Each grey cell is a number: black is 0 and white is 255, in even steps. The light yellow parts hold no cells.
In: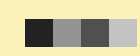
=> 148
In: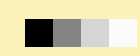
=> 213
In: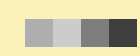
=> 174
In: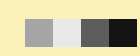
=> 165
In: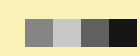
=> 133
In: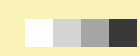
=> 212
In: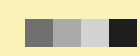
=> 170
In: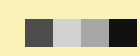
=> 167
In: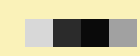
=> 161
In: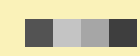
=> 166
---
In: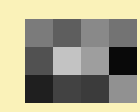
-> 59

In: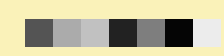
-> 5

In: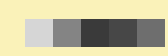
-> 71

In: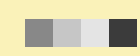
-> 228

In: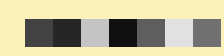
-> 225

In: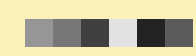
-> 35

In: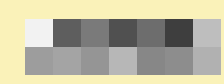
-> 141
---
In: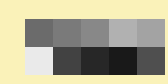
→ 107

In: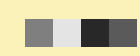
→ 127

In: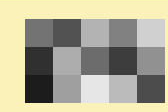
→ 115

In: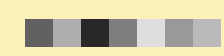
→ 97

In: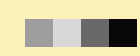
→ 157

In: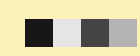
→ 23
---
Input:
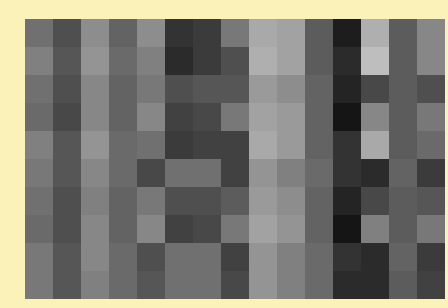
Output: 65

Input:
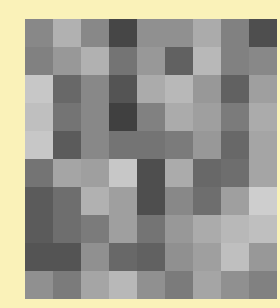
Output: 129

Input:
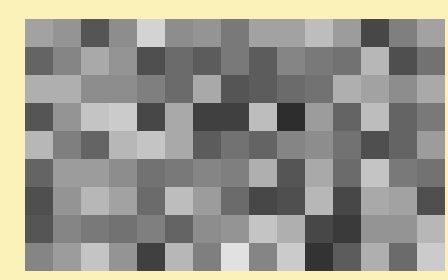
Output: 203

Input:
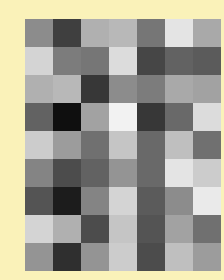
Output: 156

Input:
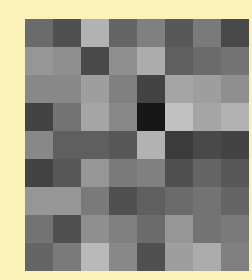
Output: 128

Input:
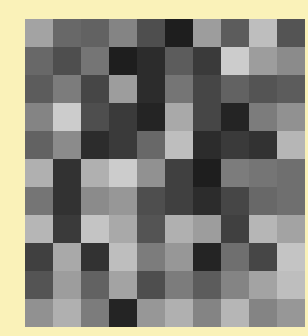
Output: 151

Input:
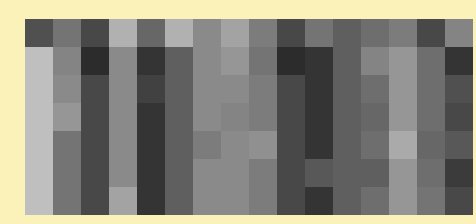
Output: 72

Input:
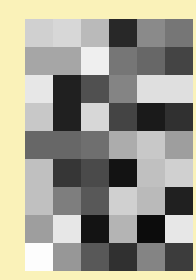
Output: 60
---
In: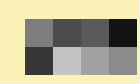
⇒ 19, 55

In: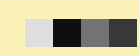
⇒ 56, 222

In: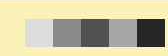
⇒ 38, 220

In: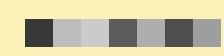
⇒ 158, 56

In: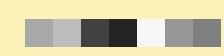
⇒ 127, 168

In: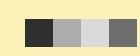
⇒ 109, 47

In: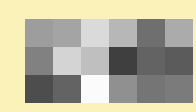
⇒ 171, 77

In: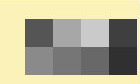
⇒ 63, 138

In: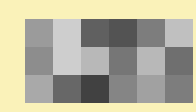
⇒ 192, 169
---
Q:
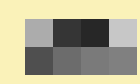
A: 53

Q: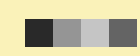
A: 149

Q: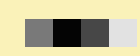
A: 4

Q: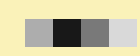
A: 24

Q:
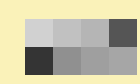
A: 193

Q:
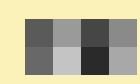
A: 154

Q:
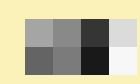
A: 137

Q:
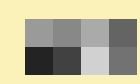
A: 136

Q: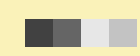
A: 101
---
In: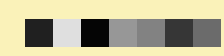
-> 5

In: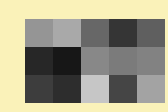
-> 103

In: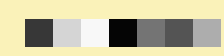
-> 248

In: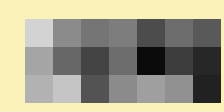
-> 117

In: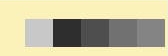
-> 78

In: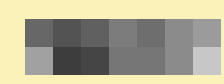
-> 96
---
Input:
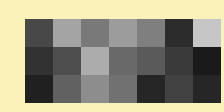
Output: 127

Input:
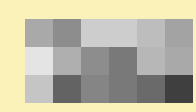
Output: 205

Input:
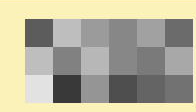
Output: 135

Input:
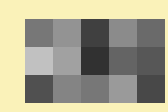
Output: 64

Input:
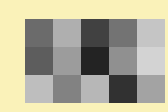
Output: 65

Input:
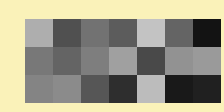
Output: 195
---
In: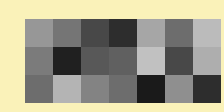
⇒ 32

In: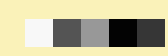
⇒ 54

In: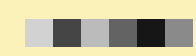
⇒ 69

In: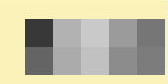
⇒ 100

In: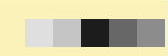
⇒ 103

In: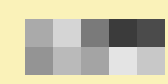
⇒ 75

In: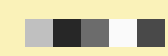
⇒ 73
